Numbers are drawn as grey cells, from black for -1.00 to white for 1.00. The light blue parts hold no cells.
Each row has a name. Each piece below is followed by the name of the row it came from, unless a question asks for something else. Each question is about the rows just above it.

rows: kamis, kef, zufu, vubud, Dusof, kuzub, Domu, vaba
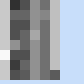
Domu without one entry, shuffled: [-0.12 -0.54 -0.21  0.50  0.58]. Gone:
[0.14]
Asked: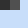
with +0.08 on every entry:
[-0.54 -0.29]
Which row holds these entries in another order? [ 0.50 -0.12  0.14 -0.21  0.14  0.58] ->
Dusof
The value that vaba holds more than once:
[-0.29]

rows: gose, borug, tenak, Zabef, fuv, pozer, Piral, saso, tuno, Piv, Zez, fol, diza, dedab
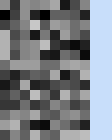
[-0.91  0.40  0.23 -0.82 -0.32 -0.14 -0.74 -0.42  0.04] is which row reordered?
diza
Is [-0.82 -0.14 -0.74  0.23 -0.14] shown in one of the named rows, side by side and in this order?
no
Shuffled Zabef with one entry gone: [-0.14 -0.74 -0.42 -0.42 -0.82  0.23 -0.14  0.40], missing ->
[-0.05]
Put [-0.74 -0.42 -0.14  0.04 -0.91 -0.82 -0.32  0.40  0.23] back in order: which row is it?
diza

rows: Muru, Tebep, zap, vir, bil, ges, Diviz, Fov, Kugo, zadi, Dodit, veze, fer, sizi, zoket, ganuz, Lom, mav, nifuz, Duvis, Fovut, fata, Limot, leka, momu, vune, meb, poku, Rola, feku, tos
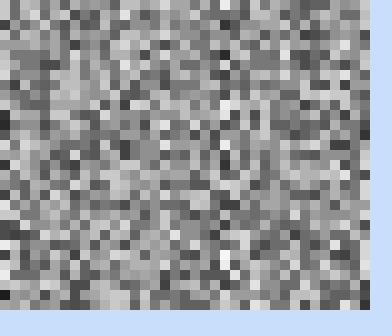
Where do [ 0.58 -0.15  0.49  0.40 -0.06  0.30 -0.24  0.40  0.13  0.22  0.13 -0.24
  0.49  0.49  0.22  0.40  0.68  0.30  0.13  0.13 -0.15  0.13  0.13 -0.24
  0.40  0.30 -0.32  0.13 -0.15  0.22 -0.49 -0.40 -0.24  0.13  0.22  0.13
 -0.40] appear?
vir
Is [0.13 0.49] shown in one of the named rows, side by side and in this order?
yes
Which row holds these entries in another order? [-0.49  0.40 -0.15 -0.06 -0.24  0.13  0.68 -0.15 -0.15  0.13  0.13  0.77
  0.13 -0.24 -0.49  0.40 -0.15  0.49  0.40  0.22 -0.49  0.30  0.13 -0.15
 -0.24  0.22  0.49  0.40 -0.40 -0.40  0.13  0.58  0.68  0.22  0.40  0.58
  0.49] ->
Rola
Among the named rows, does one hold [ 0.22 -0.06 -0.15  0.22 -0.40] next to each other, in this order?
no
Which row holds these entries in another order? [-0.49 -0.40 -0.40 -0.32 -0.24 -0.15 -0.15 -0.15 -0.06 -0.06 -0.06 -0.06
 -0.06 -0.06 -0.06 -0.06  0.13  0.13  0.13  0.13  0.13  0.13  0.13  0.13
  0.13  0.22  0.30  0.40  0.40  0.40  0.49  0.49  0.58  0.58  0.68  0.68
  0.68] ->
Limot
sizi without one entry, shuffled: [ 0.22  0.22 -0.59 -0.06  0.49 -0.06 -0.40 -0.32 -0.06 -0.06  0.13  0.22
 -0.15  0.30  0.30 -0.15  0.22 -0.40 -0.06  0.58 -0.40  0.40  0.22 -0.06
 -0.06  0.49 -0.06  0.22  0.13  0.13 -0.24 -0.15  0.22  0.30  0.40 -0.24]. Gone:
[0.04]
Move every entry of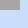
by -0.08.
[0.22 0.22]

